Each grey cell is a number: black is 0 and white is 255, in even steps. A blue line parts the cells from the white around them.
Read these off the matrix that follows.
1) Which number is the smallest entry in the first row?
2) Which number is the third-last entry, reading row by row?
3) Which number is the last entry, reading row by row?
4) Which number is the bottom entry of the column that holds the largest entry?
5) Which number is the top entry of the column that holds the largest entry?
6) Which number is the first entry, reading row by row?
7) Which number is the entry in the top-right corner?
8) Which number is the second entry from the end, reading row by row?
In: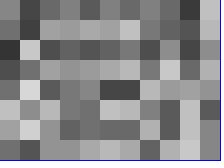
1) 58
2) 177
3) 134
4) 84
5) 70
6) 134
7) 192
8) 200

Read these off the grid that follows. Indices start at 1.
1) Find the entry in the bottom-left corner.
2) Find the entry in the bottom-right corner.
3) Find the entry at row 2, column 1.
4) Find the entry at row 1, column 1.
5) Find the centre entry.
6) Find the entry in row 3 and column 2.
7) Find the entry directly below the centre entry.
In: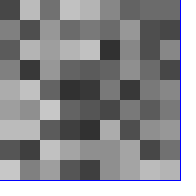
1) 199
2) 180
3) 128
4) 71
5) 56
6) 180
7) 85

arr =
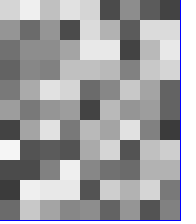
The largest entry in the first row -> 239
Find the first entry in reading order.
213
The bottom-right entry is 129
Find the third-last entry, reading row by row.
149
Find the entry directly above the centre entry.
107
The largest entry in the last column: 232
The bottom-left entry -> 107
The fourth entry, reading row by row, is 225
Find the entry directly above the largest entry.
67
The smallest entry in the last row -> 83
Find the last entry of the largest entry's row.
206
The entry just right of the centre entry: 185
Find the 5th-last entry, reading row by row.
141
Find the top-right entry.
67
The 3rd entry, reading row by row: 192
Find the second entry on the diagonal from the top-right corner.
219
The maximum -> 245
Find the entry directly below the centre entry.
185
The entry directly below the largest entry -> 75
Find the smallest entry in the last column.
59
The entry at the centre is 67
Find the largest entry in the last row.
200

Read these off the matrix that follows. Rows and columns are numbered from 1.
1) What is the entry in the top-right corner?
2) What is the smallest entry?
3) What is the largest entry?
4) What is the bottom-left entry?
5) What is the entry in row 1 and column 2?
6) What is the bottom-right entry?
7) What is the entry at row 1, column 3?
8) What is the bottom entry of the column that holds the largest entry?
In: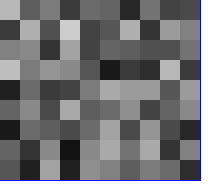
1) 74
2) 18
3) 205
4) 86
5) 93
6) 45
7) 123
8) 32

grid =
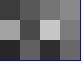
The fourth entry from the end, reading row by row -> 39
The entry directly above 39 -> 163
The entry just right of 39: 96
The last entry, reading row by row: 104

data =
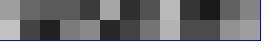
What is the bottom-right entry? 158
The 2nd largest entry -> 186
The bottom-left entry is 194
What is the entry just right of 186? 53
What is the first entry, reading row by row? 158
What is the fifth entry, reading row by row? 59
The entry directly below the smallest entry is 75
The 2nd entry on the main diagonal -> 67

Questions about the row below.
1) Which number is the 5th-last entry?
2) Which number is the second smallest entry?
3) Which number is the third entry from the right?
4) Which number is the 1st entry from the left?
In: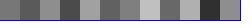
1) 192
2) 75
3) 176
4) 119

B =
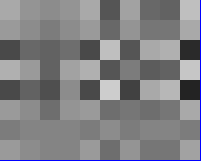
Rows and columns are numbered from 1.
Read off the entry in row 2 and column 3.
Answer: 124
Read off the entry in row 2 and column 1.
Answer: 154
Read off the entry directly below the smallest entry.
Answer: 169
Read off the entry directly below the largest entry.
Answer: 110
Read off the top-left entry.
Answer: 169
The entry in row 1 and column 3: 140
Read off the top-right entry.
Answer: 191
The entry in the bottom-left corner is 154
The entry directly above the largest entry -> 85
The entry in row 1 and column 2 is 148
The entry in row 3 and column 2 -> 104
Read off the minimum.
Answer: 35
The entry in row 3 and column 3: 98
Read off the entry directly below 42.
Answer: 198
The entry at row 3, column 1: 73
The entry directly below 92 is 169
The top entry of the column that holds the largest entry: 85
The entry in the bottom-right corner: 162
